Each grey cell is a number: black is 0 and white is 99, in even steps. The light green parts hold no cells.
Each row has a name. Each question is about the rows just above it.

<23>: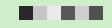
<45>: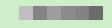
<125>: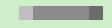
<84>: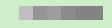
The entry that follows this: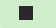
[77]
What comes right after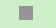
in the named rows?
[61]
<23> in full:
[16 77 91 34 80 31]
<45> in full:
[74 51 61 54 51 42]

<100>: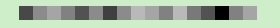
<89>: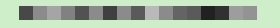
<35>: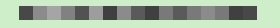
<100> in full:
[28 54 64 50 32 54 25 54 72 64 50 72 47 32  0 50 64]
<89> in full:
[28 54 64 50 32 54 25 54 35 72 54 39 35 13 19 61 57]
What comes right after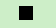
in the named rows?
[50]

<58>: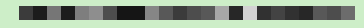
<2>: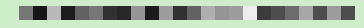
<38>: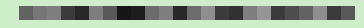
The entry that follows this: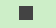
[19]
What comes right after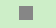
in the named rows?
[34]
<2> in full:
[46  8 72 11 38 46 19 15 58 11 61 19 38 68 58 61 92 23 30 42 65 30 61 30]

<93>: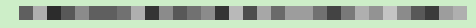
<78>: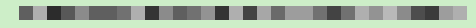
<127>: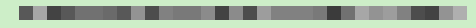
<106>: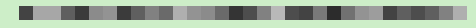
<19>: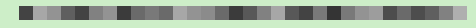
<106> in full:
[26 65 65 37 23 54 57 23 37 50 41 68 57 54 41 20 30 50 72 30 26 47 17 44
 57 61 26 37 30 37 50 68]
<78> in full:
[37 68 17 34 54 37 37 44 68 20 54 37 44 57 20 68 26 65 41 61 61 44 26 44
 68 57 72 54 30 23 61 68]

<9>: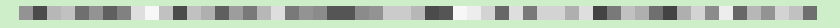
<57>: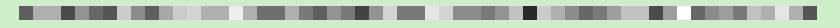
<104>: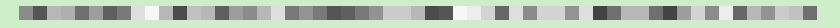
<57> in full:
[37 68 68 29 57 40 33 79 54 37 65 79 82 68 68 92 68 43 43 68 47 37 57 47
 26 57 82 47 47 89 82 54 54 47 57 75 16 79 68 54 40 47 61 75 75 29 61 99
 40 54 61 47 75 68 89 68 33]
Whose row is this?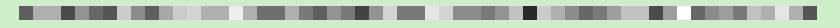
<57>
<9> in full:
[57 29 71 75 43 57 37 50 86 96 75 29 75 68 37 61 47 71 86 47 57 54 33 33
 54 57 79 79 71 29 33 96 92 82 40 86 47 82 82 68 86 26 47 75 68 43 26 68
 82 54 92 40 71 57 82 75 43]
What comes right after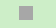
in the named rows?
[79]
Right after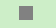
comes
[86]
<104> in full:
[54 33 71 68 43 61 37 47 86 96 71 29 75 71 37 61 54 71 86 47 57 47 33 37
 47 57 79 79 71 29 33 96 92 82 40 86 54 82 82 57 86 26 43 71 71 43 26 61
 82 54 92 40 71 57 79 75 43]

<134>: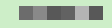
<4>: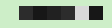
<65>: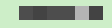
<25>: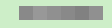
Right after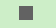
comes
[70]
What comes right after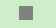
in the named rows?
[56]
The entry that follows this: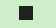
[17]

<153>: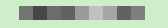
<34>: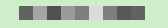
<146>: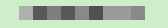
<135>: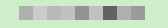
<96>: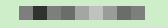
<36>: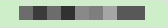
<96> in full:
[49 19 49 42 64 75 60 42 49]
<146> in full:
[68 34 49 34 53 31 60 60 53]
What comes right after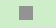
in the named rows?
[75]
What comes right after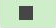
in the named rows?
[42]
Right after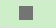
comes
[27]
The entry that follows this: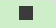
[42]
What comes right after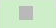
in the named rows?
[75]

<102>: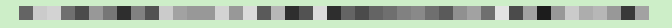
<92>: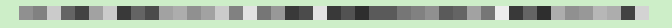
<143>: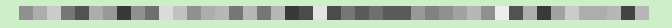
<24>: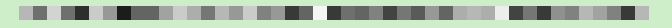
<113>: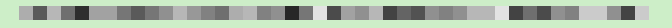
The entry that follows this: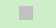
[56]
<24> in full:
[71 43 82 43 18 79 59 11 39 39 63 79 67 46 71 59 79 50 59 22 39 95 22 43
 39 50 26 46 35 59 39 67 71 67 92 26 46 22 56 50 71 63 50 22 71]
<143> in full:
[56 67 79 46 32 67 59 22 56 43 85 75 56 67 71 46 71 46 71 22 29 88 29 46
 35 43 35 35 59 50 56 63 71 56 92 32 67 22 63 79 67 67 71 26 71]
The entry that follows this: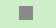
[43]
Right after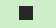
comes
[46]

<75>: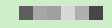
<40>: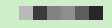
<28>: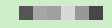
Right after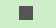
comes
[65]
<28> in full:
[33 65 62 84 59 27]
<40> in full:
[72 23 51 55 36 15]

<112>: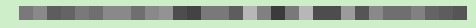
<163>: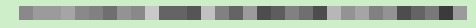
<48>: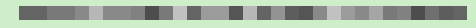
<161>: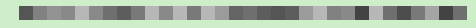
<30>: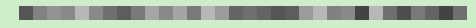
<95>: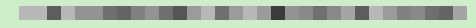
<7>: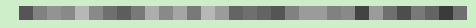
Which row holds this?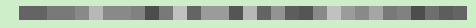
<48>
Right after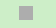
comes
[53]
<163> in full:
[53 60 60 64 53 50 43 57 53 78 39 39 33 75 50 39 60 30 36 50 43 30 71 57
 64 50 57 30 39 47 23 60]

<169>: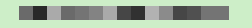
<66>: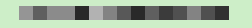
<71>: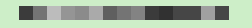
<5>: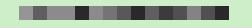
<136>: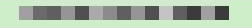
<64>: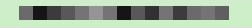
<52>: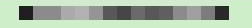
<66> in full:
[58 37 54 54 16 69 51 34 16 37 23 31 51 31 19]
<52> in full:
[12 54 54 66 69 58 34 27 41 34 37 54 62 48 16]
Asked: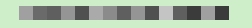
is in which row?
<136>
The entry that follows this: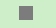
[16]

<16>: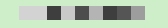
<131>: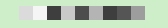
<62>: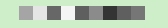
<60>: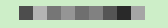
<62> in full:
[64 89 40 95 37 54 20 37 46]
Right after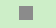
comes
[20]
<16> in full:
[82 82 24 78 30 70 24 33 61]
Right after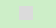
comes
[95]
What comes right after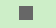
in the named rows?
[95]

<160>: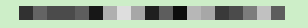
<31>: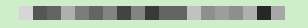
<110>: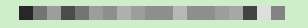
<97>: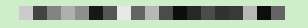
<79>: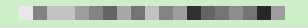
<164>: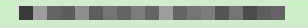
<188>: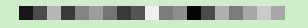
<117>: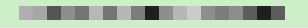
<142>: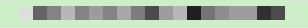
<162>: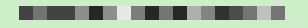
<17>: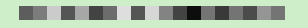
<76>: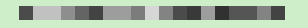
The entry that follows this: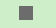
[86]
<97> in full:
[79 26 51 68 55  9 33 90 39 71 29  5 15 29 19 22 71  5 39]
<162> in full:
[26 45 26 26 55 15 55 90 48 15 45 15 68 51 19 29 45 75 45]
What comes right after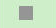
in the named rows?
[45]

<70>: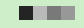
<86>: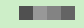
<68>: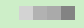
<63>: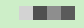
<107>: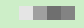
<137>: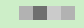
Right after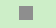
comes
[35]
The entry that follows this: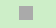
[51]

